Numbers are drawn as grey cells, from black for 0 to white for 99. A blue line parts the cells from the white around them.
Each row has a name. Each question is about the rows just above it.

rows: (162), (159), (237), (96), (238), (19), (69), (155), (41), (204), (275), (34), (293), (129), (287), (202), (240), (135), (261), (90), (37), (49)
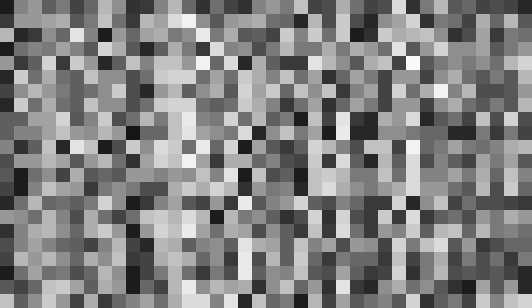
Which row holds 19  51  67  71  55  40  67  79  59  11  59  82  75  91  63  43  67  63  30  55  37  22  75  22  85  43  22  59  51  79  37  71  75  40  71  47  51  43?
(240)
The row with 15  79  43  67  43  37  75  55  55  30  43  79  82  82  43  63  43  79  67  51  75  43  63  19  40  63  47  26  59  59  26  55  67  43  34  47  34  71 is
(19)

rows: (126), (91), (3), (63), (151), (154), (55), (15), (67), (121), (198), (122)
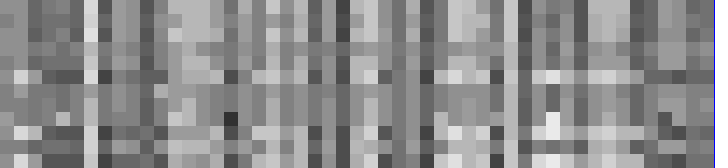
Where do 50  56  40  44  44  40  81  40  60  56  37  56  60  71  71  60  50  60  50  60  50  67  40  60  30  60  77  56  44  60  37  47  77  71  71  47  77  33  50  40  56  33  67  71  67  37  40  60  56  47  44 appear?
(91)
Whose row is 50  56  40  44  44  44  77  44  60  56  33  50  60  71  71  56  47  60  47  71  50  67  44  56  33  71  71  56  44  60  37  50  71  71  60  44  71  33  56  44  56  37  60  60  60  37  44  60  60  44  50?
(151)
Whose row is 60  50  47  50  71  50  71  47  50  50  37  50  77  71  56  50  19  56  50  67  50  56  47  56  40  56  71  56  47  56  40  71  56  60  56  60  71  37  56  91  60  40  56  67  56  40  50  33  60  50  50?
(67)
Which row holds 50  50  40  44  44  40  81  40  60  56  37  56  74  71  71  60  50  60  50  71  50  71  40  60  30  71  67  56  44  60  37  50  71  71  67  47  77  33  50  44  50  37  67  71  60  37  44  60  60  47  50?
(198)
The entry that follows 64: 33
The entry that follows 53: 77

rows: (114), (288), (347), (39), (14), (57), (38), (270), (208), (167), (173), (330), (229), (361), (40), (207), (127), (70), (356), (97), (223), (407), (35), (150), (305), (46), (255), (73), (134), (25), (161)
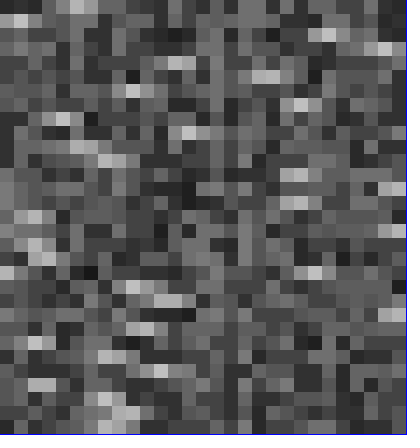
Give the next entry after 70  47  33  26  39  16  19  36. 36
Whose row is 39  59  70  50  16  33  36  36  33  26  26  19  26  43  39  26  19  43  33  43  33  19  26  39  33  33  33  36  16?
(207)
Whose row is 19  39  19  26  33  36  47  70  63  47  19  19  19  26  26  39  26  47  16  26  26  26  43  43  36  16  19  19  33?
(46)
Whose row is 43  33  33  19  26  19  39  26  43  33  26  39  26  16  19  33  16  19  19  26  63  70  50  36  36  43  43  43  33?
(229)
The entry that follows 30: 33
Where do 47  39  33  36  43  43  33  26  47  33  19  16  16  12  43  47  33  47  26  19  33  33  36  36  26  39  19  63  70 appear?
(361)

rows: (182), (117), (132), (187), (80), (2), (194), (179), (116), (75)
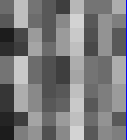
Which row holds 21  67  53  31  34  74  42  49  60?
(194)
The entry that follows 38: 78

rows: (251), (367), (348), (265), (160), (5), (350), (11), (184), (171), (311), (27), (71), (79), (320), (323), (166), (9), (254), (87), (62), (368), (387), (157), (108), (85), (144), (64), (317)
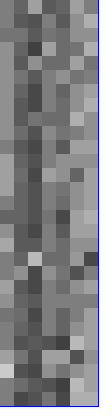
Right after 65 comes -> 35
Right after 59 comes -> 28
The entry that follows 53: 45

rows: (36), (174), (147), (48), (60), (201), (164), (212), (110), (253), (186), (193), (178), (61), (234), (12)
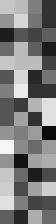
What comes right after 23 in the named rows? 70
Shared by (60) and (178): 77

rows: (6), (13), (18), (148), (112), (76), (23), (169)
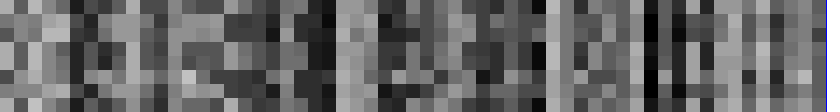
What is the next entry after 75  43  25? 25
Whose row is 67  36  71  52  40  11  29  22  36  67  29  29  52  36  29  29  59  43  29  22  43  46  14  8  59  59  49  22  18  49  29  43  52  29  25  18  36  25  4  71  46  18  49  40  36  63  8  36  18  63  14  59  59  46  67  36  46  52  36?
(6)
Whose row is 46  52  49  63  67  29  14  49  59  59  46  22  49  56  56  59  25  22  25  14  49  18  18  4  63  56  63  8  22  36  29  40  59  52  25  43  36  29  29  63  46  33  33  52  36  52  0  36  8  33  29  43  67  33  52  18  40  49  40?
(13)
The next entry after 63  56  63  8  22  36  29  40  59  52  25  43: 36

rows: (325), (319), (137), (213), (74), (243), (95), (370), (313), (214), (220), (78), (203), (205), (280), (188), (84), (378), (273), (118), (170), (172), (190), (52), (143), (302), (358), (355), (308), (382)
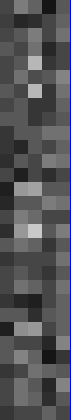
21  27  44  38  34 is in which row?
(358)
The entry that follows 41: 27
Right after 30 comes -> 34
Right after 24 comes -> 15
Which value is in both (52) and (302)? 38

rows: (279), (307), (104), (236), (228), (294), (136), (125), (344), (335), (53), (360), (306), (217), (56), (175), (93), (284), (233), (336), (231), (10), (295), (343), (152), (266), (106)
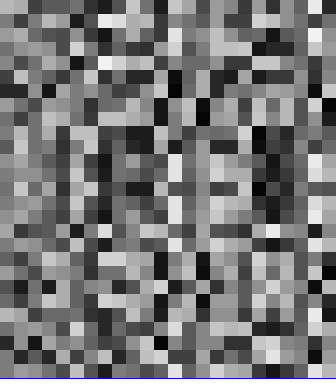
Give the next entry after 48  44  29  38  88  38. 56
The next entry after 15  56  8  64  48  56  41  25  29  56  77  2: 41

